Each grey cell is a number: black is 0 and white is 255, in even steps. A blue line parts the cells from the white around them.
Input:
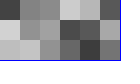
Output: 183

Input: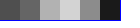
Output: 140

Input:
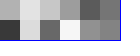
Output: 91

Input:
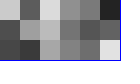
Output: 122

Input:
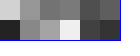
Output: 79

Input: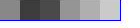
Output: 175
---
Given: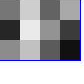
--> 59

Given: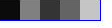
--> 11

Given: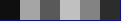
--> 165

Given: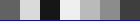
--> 22

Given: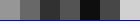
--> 49

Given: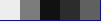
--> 237
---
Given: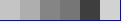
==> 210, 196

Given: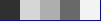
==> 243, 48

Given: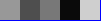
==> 207, 152

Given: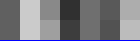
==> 173, 96

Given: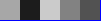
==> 82, 167

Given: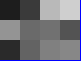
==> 207, 42
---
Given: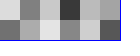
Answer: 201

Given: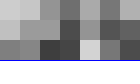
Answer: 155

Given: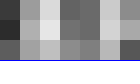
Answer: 230

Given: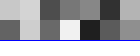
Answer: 77

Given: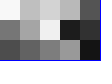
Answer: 240

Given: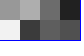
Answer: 108

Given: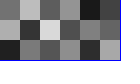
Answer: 217

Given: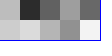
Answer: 97

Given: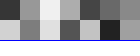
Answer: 240
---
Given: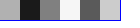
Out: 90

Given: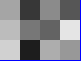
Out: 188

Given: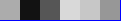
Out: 199

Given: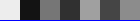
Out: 160

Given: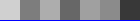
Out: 160

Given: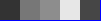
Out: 70

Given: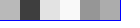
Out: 150

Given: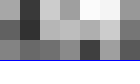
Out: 251

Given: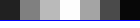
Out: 164
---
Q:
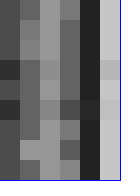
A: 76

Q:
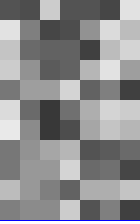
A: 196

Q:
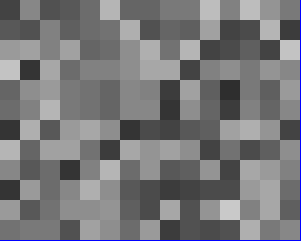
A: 154

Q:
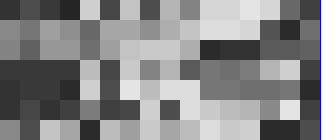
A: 131

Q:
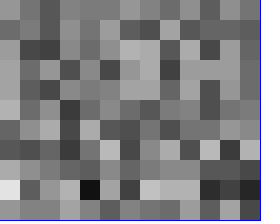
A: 156
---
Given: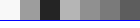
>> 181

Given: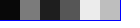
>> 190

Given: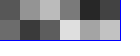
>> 194

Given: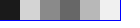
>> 212

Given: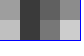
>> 192

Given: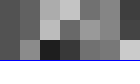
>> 196
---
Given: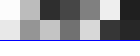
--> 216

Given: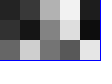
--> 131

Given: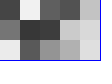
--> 61

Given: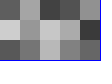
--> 199

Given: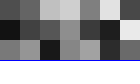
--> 59

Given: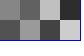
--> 154

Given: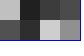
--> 46
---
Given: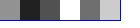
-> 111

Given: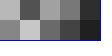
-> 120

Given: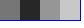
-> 150

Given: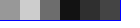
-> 47

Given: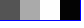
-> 254

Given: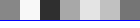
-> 193
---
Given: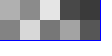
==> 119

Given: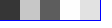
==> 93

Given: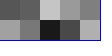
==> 25

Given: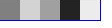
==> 160

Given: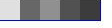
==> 144

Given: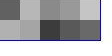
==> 60
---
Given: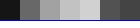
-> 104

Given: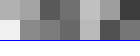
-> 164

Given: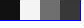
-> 244

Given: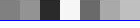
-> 147

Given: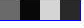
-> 8

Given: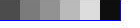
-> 123

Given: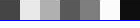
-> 233
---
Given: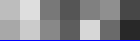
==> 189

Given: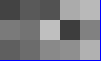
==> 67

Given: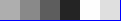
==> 174

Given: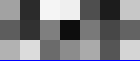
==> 162

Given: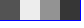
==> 83

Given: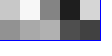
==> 200
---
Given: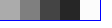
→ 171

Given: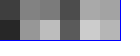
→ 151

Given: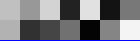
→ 69

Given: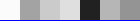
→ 203

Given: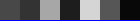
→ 167

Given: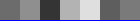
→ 52

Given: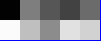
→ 251
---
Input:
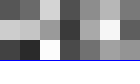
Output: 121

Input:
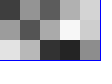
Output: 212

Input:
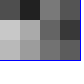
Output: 84

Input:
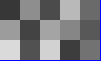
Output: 106

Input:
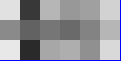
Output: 210

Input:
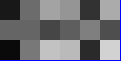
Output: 171

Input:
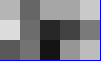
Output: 201
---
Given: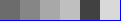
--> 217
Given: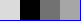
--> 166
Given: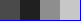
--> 199
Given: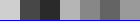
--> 154
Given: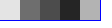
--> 179
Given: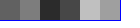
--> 159
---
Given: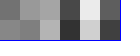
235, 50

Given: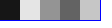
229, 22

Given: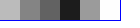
254, 28

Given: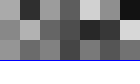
215, 18

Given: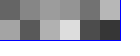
221, 54

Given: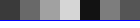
214, 18

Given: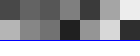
237, 32
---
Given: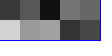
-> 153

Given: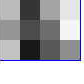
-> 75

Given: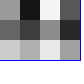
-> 61

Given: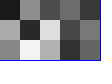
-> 41

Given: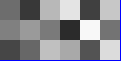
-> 154

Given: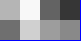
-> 208

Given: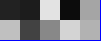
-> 66
